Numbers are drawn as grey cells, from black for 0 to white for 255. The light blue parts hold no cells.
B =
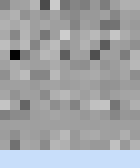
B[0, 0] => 130
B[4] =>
[190, 164, 185, 133, 170, 187, 149, 159, 178, 158, 92, 159, 157, 144]
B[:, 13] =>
[175, 159, 154, 159, 144, 180, 183, 142, 155, 165, 175, 149, 159, 157, 178]
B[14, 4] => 139
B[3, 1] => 135
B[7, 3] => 134
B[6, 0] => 161
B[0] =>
[130, 160, 162, 181, 75, 203, 115, 133, 126, 151, 125, 159, 176, 175]
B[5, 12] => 125
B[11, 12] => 151
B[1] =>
[168, 177, 146, 159, 149, 163, 144, 138, 153, 153, 160, 135, 161, 159]
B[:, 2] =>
[162, 146, 178, 180, 185, 124, 164, 187, 160, 160, 101, 140, 160, 162, 167]
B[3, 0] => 170
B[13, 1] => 143
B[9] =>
[166, 147, 160, 159, 139, 175, 184, 168, 159, 170, 148, 159, 164, 165]
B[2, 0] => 177
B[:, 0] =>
[130, 168, 177, 170, 190, 168, 161, 144, 159, 166, 196, 128, 159, 157, 163]
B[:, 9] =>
[151, 153, 153, 185, 158, 79, 165, 170, 158, 170, 192, 160, 158, 170, 153]
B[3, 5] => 159
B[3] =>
[170, 135, 180, 159, 119, 159, 205, 159, 172, 185, 160, 197, 172, 159]
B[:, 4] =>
[75, 149, 167, 119, 170, 183, 160, 134, 162, 139, 167, 160, 160, 152, 139]
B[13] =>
[157, 143, 162, 158, 152, 168, 184, 153, 167, 170, 160, 159, 174, 157]
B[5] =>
[168, 3, 124, 158, 183, 178, 94, 161, 159, 79, 160, 159, 125, 180]
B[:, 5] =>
[203, 163, 159, 159, 187, 178, 171, 184, 163, 175, 142, 165, 159, 168, 181]
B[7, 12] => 165
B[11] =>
[128, 139, 140, 158, 160, 165, 160, 159, 152, 160, 153, 135, 151, 149]
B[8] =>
[159, 160, 160, 154, 162, 163, 157, 159, 163, 158, 146, 148, 157, 155]
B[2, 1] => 169

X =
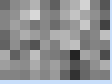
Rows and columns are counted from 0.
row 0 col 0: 105
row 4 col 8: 115
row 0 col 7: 177
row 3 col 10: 191
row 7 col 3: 151
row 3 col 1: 144
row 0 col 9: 130
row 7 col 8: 103
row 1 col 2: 187
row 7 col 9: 128
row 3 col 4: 138
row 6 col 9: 144
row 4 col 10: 127
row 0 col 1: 138
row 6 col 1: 144
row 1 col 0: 132
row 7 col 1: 131
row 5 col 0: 171
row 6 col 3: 171
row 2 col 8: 200
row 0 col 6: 156
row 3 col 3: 157
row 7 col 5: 154
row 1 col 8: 166
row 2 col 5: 108
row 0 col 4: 124
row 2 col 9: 129
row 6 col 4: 140
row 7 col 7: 50

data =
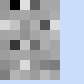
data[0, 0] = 151
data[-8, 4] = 167
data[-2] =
[141, 153, 217, 148, 131, 125]
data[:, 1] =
[2, 165, 194, 167, 53, 166, 153, 180]
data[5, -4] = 166
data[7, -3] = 156
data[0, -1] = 168
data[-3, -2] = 158
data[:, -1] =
[168, 173, 219, 187, 166, 168, 125, 166]
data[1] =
[156, 165, 168, 158, 162, 173]
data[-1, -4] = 170
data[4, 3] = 110

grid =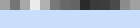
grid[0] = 160
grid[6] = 105
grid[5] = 120
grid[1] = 117

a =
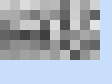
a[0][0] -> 210
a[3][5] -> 201
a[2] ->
[123, 166, 203, 203, 100, 217, 79, 213, 133, 227]
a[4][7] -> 187
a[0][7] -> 204
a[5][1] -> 150
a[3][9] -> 155
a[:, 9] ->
[210, 96, 227, 155, 101, 179]
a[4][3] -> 132
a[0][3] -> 205
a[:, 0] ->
[210, 172, 123, 99, 122, 155]
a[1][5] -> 143
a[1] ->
[172, 170, 150, 121, 164, 143, 100, 206, 140, 96]
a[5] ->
[155, 150, 162, 157, 174, 156, 191, 86, 146, 179]
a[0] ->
[210, 190, 219, 205, 181, 186, 115, 204, 163, 210]
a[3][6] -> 130

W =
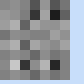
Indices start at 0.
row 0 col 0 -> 136
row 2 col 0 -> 157
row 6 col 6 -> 128
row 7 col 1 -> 143
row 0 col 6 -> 117
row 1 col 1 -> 145
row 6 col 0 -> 137
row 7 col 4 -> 141
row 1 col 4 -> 163
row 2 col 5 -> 146
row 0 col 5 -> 85
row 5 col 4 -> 141
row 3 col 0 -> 117
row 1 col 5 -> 28
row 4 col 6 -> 162
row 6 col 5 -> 38

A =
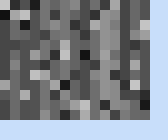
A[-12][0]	198
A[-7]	[71, 106, 80, 155, 116, 48, 192, 99, 19, 110, 160, 110, 70, 104, 82]
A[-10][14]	196
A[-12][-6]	110
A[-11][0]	17
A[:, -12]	[28, 82, 82, 82, 82, 155, 82, 191, 82, 82, 82, 82]
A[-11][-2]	104
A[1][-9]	118
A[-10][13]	104
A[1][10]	146
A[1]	[17, 166, 191, 82, 116, 61, 118, 99, 76, 50, 146, 138, 70, 104, 82]
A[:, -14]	[46, 166, 106, 106, 70, 106, 130, 106, 106, 106, 106, 106]
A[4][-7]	95
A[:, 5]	[100, 61, 138, 113, 100, 48, 100, 100, 164, 61, 100, 100]
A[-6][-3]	70
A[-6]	[71, 130, 80, 82, 56, 100, 118, 99, 76, 62, 146, 138, 70, 166, 82]
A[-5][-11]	164
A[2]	[71, 106, 25, 82, 116, 138, 118, 51, 76, 170, 146, 124, 70, 104, 196]
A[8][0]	162
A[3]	[71, 106, 99, 82, 68, 113, 118, 99, 57, 110, 146, 138, 70, 135, 158]
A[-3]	[89, 106, 172, 82, 116, 61, 136, 99, 76, 110, 146, 138, 70, 73, 44]
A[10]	[71, 106, 80, 82, 116, 100, 118, 158, 190, 110, 46, 138, 132, 104, 24]
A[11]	[71, 106, 80, 82, 140, 100, 44, 99, 171, 110, 146, 67, 122, 104, 101]
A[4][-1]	82
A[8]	[162, 106, 80, 82, 116, 164, 26, 99, 76, 110, 146, 138, 49, 197, 82]
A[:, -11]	[116, 116, 116, 68, 116, 116, 56, 164, 116, 116, 116, 140]
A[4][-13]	80

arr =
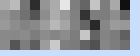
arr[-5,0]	171
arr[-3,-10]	137
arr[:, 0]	[171, 148, 153, 137, 138]
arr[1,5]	172
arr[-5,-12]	187
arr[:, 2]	[117, 113, 131, 139, 125]
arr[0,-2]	169
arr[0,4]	149
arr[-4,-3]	125
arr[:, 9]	[196, 125, 41, 100, 81]
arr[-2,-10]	125
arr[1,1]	133
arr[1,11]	142
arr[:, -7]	[230, 153, 165, 140, 126]
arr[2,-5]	101
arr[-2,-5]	198
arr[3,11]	124
